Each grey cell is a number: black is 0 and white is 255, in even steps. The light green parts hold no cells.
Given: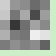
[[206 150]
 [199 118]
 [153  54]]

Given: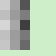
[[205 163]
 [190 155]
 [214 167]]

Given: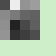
[[ 75 237]
 [138 122]
 [143  34]]

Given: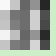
[[248 198]
 [191 116]
 [196 126]]

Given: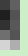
[[61 96]
 [31 83]
 [50 88]]

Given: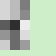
[[214 187]
 [214 187]
 [ 91  46]]

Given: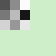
[[ 82 140]
 [120 187]
 [211 151]]
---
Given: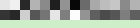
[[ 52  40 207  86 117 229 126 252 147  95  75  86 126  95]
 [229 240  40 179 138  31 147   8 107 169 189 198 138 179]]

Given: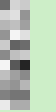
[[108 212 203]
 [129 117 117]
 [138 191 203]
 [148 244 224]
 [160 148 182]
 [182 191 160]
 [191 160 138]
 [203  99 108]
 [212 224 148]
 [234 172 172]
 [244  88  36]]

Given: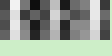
[[ 66 242 119  14  89 190  25 107 128 232  57]
 [ 77 232 128  25  89 190  36 139 139 223  77]
 [ 89 223  57  98  66 212 119  77  98 232 107]
 [ 98 223 139  36 107 179  48 128 150 212  66]]

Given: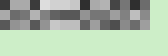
[[ 59 170 170  59 221 209 209 199  47 170 179  69 118  47 108]
 [ 88 147 158  88 147 199 190 190  98 158  98  78 138 108 158]
 [170 108 118 179 129  98  88  88 147 118 118 158 129 190 138]]

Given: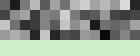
[[ 69 142 163  60 132 122 206 122  80  90 153  69  60  69]
 [102  28 122 185  90 163 113 185 206 163 185 153 217  37]
 [153 173 153  37 196  37  80  69 153 142  10  90 132  90]
 [196 113  49  60 132  90 196 142 173  28 113 102 113 163]]

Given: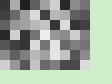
[[ 41 207  53 115 237 151 139 207 127]
 [ 53 172  31  96 161 207  41 139 115]
 [ 64 105 161 218  64 184 172  96  86]
 [ 86  64  53 218 115 228 105 127 115]
 [ 96 151 161 184 195  53 218  53  64]
 [139  96 127 184 161 228 195  86 139]
 [207 151  86 195 105 127  74  74 218]]
